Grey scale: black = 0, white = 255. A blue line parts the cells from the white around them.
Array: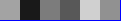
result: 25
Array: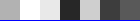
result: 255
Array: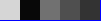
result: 8
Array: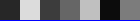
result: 220
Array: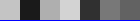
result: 26
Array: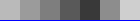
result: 155
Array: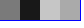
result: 24
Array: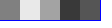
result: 233
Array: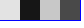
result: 22
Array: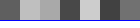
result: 191
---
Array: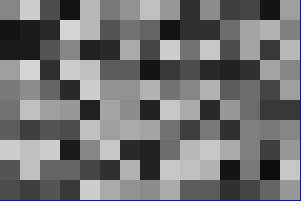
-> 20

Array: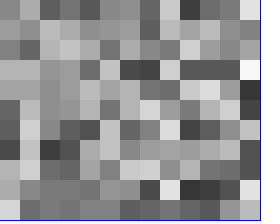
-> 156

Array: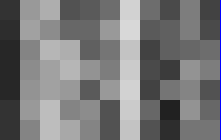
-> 45

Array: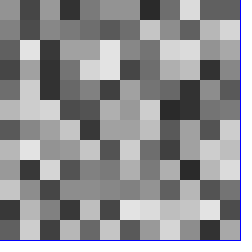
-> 129

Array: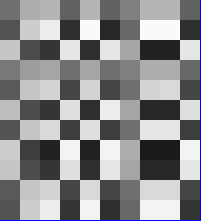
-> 83

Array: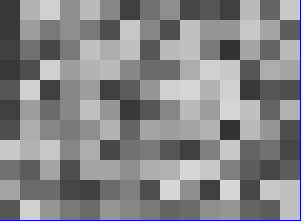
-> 56
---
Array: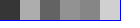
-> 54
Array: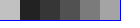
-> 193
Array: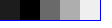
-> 28
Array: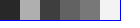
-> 40
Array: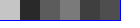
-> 197
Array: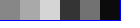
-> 135
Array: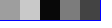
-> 158
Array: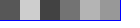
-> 87
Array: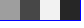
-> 158
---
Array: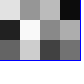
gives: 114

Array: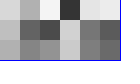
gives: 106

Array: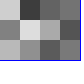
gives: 121

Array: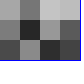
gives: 67

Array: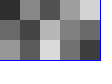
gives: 61

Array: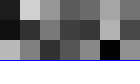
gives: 144

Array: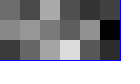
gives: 44

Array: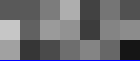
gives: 21

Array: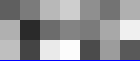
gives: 89
